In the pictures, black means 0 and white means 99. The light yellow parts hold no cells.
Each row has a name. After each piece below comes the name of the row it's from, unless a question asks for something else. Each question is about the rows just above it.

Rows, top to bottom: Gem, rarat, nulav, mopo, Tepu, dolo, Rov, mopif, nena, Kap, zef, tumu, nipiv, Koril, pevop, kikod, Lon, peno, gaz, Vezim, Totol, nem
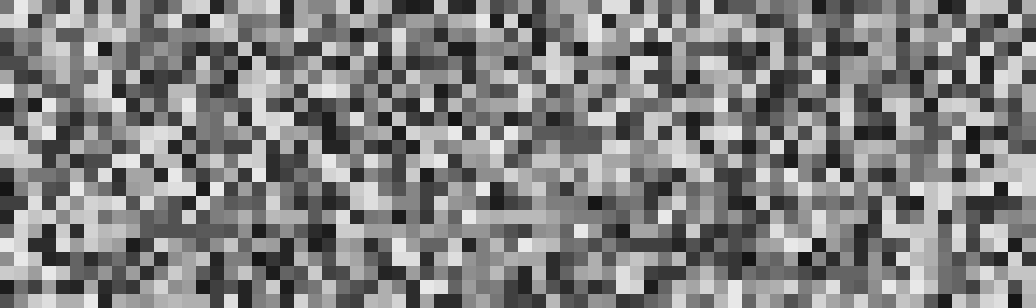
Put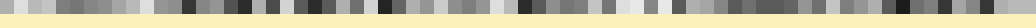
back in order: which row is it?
kikod
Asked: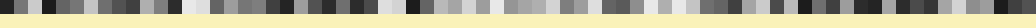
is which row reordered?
Totol
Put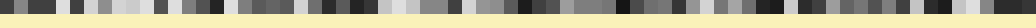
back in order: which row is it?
pevop
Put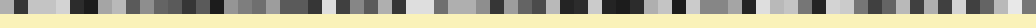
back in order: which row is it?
Gem
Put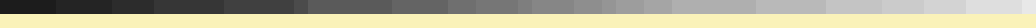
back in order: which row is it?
Gem
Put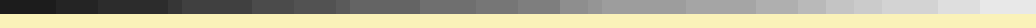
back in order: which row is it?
Totol
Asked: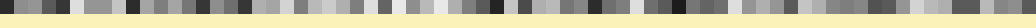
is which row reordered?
nulav

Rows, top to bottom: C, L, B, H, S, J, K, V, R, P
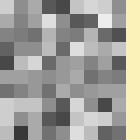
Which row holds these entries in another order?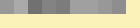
J
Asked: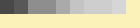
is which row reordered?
C

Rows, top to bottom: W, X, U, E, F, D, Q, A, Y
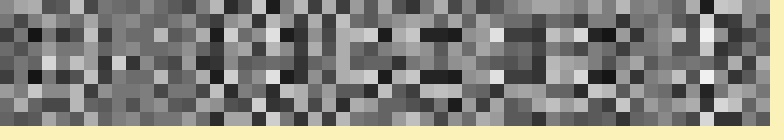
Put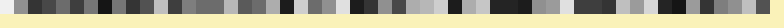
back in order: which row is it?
U
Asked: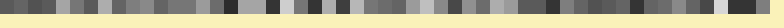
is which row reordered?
Y

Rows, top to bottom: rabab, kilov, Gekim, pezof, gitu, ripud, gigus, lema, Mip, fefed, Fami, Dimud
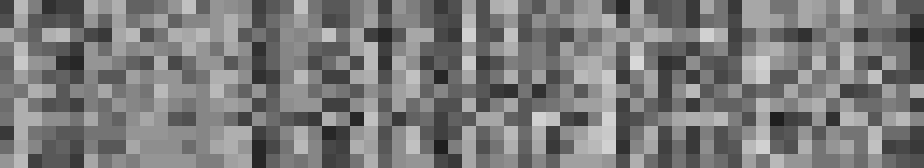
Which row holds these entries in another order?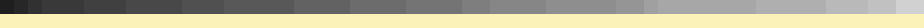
Fami
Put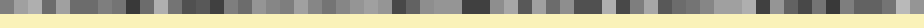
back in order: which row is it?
lema
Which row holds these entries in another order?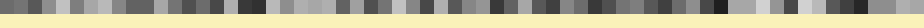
Fami
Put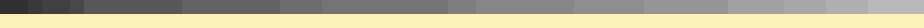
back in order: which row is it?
pezof

